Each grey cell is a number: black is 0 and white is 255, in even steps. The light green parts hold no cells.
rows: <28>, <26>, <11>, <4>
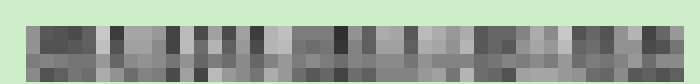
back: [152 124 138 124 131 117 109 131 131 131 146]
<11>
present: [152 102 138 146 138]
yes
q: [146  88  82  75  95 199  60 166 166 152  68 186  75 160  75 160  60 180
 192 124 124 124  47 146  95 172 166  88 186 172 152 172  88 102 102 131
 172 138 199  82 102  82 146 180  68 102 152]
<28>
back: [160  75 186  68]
<28>

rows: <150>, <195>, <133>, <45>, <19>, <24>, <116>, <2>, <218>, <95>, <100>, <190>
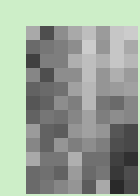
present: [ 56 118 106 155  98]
no
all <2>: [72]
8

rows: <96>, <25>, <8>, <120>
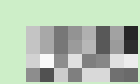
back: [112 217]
<120>
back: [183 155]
<25>

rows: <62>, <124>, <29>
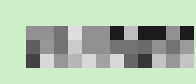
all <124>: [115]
3 7 8 11
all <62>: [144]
1 2 5 6 11
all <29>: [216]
2 5 7
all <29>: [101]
8
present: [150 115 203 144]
yes
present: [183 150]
no
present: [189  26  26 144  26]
yes

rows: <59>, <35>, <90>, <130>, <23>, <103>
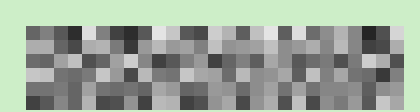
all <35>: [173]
1 2 5 21 27
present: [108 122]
yes
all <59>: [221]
5 20

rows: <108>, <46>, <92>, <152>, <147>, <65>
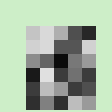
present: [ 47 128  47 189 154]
yes
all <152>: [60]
3 5
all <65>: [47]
1 3
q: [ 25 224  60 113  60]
<152>
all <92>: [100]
2
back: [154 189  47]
<65>
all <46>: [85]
3 4

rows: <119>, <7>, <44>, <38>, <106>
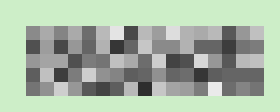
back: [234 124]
<106>
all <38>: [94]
1 8 14
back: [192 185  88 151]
<44>
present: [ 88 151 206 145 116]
no
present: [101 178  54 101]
yes

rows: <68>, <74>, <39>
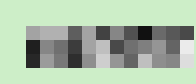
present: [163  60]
no
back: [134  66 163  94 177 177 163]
<68>
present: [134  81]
yes

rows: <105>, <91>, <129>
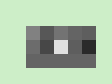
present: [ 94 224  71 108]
no
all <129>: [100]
1 2 3 4 5
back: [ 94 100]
<105>
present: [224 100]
no
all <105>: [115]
3

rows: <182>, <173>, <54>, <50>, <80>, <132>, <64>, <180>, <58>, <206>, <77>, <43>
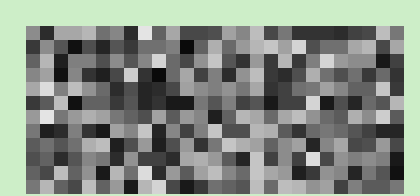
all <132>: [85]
8 14 17 26
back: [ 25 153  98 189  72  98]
<43>
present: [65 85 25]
yes
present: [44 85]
yes

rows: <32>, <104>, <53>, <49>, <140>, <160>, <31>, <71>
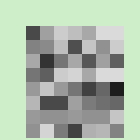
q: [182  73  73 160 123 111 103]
<160>
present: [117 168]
yes
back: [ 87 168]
<53>
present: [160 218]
no
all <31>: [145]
2 3 5 6

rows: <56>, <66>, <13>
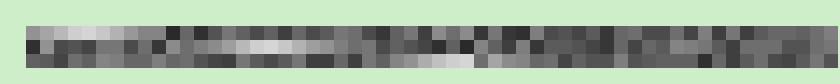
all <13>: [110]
4 12 33 38 53
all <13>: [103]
8 9 11 23 37 50
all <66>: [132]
33 47
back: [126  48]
<56>

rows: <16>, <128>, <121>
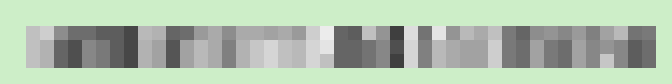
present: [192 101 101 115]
yes
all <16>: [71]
8

